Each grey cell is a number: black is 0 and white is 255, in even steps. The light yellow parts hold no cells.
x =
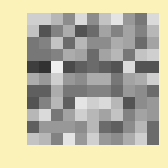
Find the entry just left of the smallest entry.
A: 62
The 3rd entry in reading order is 183
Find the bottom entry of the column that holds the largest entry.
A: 130
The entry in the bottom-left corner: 195
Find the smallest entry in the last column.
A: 83
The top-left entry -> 207
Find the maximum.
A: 238
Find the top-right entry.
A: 218
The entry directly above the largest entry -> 130
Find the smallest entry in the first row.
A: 119
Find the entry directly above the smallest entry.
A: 119
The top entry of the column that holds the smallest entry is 207
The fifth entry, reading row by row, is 218
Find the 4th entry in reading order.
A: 140
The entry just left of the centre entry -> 140
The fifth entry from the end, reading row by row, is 152
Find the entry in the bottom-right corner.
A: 107
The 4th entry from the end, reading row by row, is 140
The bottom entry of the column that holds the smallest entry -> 183
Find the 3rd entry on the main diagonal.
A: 195
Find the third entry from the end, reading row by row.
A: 172
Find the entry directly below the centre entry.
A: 130

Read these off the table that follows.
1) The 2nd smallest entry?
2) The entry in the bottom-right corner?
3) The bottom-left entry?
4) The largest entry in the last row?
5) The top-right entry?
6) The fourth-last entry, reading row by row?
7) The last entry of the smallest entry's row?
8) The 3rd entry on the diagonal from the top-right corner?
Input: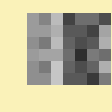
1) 57
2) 122
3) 143
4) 198
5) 77
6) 89
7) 110
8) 77

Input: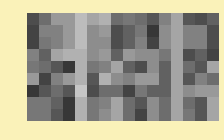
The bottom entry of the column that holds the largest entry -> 177
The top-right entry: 97
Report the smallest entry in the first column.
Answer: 55
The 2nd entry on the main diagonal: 129
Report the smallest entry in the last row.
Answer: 55
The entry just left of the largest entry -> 86
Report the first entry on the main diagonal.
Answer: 77
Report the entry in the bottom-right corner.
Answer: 165
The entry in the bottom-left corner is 119
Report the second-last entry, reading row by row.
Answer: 86
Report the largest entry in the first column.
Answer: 153
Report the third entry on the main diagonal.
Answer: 129
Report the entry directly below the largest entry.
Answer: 177
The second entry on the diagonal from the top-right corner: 129
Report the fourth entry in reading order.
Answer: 153
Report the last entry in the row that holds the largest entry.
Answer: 153
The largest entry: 198
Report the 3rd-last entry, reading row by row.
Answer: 119
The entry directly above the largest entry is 177
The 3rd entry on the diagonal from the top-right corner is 129
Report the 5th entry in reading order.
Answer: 188
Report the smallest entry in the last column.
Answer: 67

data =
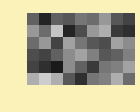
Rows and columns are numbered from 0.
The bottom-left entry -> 174
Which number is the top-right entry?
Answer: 67
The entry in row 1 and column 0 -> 152
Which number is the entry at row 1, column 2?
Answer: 196
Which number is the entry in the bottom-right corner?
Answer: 108
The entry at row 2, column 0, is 108
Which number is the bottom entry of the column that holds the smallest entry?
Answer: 174
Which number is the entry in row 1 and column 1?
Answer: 108
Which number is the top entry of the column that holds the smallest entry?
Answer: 97
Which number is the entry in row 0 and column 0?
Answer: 97
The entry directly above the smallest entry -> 97
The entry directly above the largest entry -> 47
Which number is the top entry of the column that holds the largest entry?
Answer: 36

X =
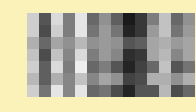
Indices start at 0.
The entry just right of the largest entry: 104
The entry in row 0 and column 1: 85
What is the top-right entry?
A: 145
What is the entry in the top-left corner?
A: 206
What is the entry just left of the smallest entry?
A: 95
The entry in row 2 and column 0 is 175
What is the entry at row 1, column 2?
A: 206
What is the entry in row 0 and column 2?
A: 218
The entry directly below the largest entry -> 194
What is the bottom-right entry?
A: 104
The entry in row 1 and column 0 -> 206
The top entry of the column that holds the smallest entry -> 26
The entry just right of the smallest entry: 56
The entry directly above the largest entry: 218
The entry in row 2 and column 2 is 165
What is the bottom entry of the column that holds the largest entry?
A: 229
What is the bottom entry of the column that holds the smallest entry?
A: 36
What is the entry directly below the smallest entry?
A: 36
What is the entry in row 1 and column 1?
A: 76
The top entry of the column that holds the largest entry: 229
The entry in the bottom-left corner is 206
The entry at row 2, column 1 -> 104
